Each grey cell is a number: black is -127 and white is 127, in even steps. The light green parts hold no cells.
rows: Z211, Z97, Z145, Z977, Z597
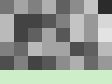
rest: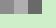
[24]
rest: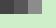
[ 47 -22  24]

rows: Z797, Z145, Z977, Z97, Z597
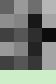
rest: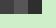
[-115]
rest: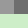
[54]
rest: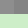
[-103   36]
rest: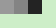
[36]
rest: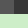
[36]
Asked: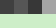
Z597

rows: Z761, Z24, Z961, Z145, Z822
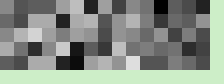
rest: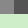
[ -34  -34   31   62  -93   31  -61    8  -13 -126  -34  -52  -93]
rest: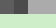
[ -93 -115   31   52   19   94  -43  -43   -2  -22  -52]
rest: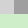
[ -2  31  19 -52  19   8 -22  19 -61  -2 -52]
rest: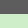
[  31   62  -93   31  -61    8  -13 -126  -34  -52  -93]
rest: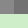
[-126  -34  -52  -93]

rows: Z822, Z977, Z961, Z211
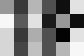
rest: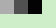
[98]
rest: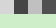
[ 54 119]
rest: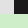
[  24 -112]
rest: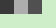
[-124   98]
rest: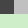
[-47  54 119]
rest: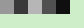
[98]
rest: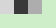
[ -47 -124   98]

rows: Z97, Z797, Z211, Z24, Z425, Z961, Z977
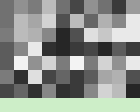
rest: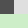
[ 71 105 105]
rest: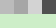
[ 59 -26  49   7 105]
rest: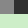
[-69   7  83  59 -89]
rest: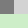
[ 17 105]
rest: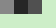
[ 95  71 105 105]
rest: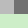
[-57  17 -14 -69  27]

